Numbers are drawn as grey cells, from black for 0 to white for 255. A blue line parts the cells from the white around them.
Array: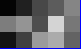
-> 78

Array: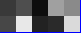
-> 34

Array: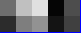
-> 146

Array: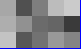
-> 107

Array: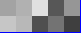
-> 79

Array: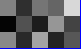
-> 28

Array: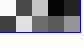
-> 110

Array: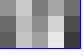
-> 139
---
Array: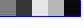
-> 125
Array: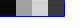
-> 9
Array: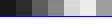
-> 23
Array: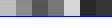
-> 190
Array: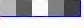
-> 182
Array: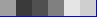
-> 159
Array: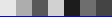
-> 231
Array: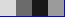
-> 219
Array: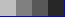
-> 191
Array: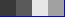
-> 57
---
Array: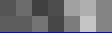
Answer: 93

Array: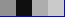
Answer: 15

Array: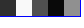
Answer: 249

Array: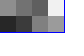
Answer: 59

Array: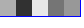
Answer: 49

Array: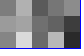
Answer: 218

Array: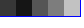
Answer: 21

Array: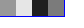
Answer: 230

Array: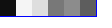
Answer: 245

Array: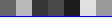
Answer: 186
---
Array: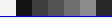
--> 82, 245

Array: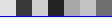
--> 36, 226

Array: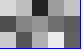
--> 148, 235

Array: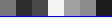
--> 245, 245

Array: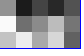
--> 139, 250

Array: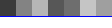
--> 87, 197

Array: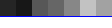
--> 102, 194

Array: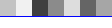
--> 139, 241

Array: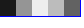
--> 238, 238
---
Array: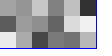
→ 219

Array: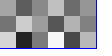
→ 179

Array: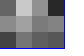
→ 123

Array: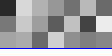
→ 67

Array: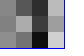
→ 61

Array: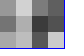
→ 59

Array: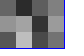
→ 51
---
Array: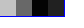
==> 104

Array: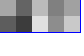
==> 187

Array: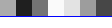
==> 227

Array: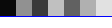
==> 97

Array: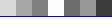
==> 108

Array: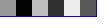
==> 49

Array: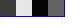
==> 231
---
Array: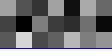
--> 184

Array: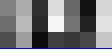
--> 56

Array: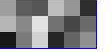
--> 38

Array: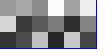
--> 39

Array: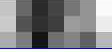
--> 131

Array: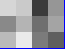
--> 234

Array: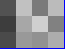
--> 153

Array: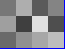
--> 144

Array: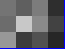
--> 60

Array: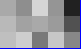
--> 121
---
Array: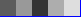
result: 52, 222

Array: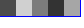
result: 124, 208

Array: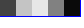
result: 231, 231

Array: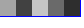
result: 197, 197

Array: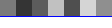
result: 193, 213

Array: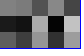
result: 171, 194
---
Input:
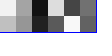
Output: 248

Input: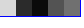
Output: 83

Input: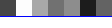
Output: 28

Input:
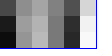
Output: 40

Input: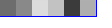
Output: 59

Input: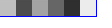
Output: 47

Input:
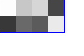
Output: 91
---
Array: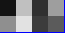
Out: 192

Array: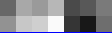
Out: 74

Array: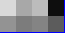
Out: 168

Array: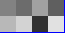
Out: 108

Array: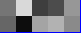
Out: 62

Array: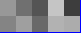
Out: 84

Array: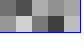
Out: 173
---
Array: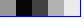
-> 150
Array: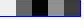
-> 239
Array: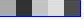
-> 169
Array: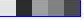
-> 229
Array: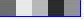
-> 109
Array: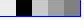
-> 237
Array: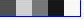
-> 79
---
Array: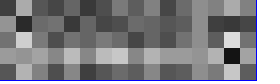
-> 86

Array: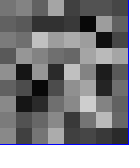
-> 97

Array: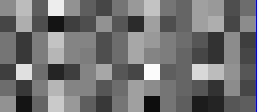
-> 94

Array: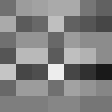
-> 162

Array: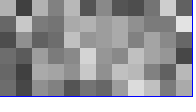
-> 178
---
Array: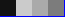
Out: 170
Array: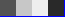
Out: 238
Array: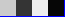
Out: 238
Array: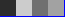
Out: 112
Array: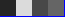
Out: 72
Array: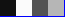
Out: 83
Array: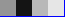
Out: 184
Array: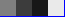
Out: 23
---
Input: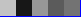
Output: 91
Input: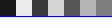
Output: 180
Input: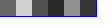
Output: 145
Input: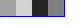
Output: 37
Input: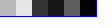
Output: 94
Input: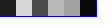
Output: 162
